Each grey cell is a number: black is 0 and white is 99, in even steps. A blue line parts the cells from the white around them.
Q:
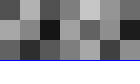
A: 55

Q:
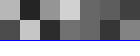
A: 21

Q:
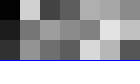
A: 88

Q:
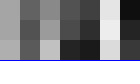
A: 92

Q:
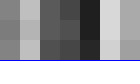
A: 84

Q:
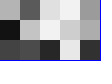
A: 80

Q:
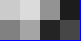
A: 14
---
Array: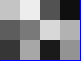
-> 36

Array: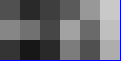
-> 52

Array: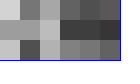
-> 61

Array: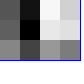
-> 37

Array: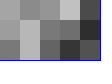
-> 61

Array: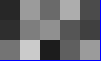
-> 18

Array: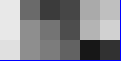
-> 90
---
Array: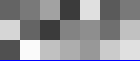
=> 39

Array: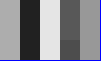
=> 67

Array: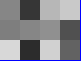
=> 52

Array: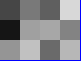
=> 27

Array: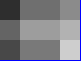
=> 18

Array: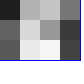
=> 12

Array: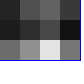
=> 14

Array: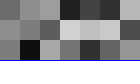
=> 42

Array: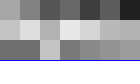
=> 65

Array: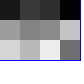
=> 9
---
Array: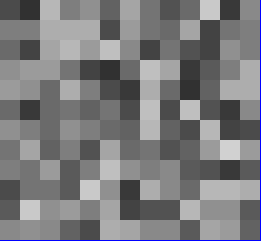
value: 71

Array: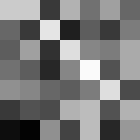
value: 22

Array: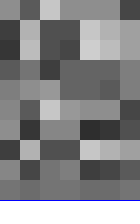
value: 77

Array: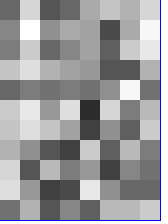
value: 33

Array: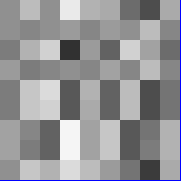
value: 56
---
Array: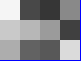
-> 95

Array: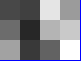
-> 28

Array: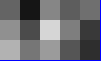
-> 39

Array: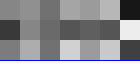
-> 52

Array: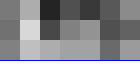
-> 47

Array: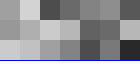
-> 62

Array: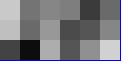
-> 78

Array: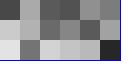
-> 28

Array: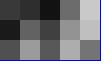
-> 22

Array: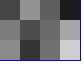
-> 27
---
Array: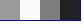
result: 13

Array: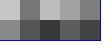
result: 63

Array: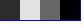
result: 0

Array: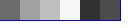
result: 96

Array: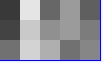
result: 60

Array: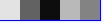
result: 72

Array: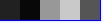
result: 78

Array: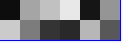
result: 90
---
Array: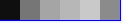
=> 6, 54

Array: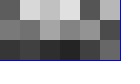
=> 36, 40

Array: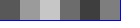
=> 34, 49

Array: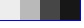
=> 92, 9

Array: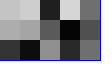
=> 76, 43

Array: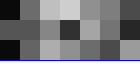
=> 4, 60

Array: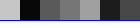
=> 77, 28

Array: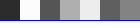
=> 17, 51
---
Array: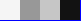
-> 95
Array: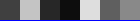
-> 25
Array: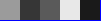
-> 60
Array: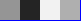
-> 58
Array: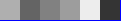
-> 68
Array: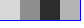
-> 84
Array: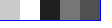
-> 79
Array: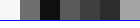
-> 96
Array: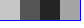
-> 77
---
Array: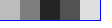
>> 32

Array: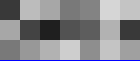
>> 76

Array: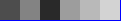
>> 72

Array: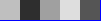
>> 86

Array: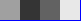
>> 38

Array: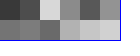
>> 77
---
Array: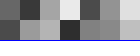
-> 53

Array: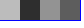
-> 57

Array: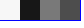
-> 47

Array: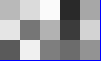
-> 42

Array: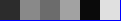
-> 4

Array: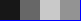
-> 78
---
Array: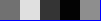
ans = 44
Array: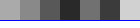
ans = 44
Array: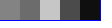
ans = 42
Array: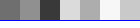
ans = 67
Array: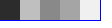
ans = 64
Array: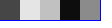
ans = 54
